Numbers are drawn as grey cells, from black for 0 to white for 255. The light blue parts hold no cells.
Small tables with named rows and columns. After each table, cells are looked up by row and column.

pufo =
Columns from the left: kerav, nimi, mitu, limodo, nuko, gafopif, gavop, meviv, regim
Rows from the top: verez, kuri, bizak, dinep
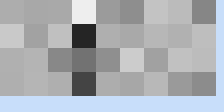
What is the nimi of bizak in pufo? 180
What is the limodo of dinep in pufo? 68
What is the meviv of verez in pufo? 187
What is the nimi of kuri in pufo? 162
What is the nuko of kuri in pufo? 175
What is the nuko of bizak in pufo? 143
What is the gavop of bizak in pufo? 161
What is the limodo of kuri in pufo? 37
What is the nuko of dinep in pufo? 173
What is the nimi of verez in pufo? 168
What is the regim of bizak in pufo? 188
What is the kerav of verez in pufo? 173
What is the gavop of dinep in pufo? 184

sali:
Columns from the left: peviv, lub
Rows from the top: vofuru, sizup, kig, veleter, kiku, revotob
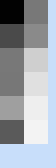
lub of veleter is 224
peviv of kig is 120
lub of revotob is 243
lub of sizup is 138
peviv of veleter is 119
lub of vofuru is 120
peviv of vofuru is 2
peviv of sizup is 74
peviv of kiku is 159
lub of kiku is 238
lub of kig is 207

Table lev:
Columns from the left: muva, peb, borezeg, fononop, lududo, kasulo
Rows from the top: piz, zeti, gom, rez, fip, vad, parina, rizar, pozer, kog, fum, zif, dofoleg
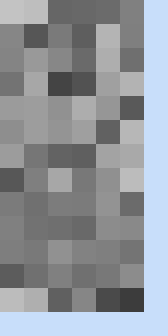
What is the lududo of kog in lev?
140
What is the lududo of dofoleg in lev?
74
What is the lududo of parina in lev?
163
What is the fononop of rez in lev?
82
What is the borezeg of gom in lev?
135
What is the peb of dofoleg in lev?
175
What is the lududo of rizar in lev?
144
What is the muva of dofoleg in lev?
188
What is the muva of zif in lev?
92
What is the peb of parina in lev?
118
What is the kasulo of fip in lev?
89
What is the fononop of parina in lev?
95
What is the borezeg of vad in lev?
148
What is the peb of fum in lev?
121
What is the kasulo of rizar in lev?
188
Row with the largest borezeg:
rizar

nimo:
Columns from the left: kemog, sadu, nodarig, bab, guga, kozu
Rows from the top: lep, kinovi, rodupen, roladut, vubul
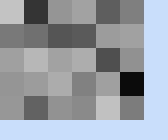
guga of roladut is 160
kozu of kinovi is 161
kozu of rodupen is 145
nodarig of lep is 149
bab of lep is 162
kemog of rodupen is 160
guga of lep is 93
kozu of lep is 126
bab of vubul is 137
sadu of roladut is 155
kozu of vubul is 124
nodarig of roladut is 172
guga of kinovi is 156
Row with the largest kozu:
kinovi

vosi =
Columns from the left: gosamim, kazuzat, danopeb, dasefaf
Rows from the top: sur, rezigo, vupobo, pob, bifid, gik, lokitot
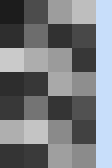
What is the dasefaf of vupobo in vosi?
55
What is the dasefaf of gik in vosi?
65
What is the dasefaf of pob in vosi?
142
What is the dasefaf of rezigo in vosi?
72
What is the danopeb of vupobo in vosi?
155
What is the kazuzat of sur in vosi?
76
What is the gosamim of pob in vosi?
45
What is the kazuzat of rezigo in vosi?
109
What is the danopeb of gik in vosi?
138
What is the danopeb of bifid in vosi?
52
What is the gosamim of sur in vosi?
28
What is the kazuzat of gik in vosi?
196
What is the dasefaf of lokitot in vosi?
139
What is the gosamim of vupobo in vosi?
202
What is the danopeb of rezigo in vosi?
49
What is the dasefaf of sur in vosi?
190
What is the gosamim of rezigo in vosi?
46
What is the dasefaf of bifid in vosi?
81

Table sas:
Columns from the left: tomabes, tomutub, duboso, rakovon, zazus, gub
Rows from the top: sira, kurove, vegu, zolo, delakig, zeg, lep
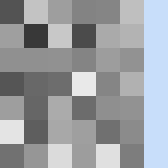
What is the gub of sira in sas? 191
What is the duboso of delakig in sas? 171
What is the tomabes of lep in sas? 113
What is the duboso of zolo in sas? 109
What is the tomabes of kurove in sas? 159
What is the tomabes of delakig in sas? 158
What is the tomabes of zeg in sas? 228
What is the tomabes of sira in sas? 83

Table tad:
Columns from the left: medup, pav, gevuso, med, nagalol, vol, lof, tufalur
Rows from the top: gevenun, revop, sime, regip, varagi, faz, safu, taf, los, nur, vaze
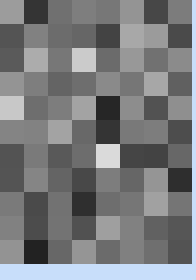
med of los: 47
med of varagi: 163
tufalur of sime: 139
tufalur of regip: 96
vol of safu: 69
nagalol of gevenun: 119
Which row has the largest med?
sime

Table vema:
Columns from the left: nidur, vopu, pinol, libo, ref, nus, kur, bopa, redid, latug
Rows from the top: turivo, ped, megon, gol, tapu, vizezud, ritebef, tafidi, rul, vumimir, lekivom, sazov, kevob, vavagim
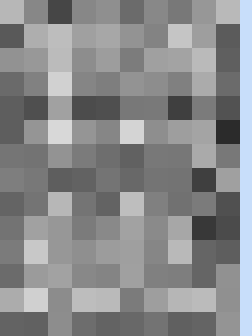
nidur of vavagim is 99
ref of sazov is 132
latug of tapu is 82
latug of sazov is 145
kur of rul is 128
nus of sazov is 160
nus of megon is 124
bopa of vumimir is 167
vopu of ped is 174
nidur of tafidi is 126
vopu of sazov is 155
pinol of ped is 189
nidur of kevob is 172
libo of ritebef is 123
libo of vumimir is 123
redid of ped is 158
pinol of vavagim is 141
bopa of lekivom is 185
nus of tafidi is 104
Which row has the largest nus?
vizezud

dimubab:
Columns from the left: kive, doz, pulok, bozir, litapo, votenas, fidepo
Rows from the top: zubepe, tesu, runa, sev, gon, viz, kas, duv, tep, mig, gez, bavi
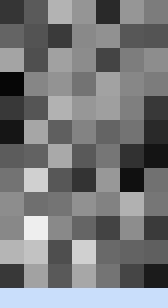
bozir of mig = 101
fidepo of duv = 113
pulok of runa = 161
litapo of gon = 159
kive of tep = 141
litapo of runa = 68
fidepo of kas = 20
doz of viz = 166
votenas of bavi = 69
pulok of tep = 116
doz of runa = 79
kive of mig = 136
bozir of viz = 131
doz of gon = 85
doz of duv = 208

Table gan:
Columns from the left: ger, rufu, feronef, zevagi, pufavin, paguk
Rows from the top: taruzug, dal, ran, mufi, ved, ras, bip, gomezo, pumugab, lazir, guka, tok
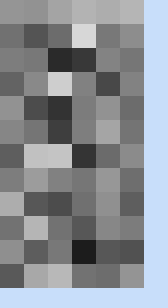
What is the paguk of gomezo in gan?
110
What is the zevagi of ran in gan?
56
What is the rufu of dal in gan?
84
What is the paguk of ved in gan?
108
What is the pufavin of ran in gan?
131
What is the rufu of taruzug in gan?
146
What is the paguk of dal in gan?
141
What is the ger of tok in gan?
89
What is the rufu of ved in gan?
76
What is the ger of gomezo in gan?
125
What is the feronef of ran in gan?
42
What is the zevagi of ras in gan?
126
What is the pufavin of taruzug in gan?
173
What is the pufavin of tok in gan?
109
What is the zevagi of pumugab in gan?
112
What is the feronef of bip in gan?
196
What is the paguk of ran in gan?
118

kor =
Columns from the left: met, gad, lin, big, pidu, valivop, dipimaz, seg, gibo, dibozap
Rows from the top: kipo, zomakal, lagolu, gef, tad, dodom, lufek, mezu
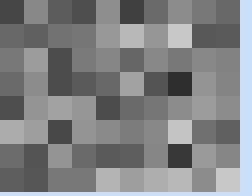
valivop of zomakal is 183
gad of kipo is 136
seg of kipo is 140
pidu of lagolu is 133
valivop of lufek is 94
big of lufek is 106
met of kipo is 70
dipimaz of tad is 118

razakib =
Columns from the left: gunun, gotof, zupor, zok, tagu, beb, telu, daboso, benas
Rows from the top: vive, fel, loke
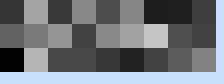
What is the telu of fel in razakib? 198
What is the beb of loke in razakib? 34
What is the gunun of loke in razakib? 3
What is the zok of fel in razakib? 66
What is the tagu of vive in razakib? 77
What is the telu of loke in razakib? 66
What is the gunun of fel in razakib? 98
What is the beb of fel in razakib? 162
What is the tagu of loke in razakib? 55
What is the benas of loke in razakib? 130
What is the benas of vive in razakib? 63
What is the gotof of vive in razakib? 164
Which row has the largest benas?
loke

